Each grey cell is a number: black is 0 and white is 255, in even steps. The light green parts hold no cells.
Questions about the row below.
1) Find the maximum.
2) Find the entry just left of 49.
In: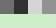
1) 213
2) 110

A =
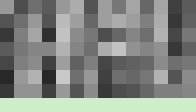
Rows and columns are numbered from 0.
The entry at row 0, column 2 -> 111
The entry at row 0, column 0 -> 152
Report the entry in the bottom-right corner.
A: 133
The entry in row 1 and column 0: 84
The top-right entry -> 91
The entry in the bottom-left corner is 56
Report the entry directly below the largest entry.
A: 152
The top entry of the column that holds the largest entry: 152
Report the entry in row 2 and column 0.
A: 56
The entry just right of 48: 194
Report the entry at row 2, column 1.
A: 127
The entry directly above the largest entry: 158
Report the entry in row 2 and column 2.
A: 165
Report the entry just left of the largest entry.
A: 40
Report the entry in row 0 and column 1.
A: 78
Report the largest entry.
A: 200
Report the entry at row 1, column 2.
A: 152

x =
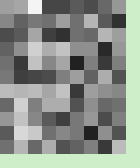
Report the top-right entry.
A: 151
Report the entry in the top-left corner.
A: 158
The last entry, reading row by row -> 187
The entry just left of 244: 166
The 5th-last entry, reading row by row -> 82
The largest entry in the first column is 187
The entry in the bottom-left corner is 112
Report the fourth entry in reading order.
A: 70
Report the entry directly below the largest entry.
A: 120
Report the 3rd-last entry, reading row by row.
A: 127
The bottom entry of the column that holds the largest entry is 104
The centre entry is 127
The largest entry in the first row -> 244
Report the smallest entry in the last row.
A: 57
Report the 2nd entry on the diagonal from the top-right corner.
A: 90
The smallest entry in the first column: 76
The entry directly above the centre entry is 166
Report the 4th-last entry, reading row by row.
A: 98
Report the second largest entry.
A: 216

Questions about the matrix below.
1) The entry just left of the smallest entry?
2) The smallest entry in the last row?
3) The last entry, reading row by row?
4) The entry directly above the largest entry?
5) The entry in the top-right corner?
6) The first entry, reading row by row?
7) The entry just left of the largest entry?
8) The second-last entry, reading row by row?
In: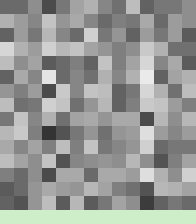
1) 127
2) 60
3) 106
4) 214
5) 142
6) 106
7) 177
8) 119
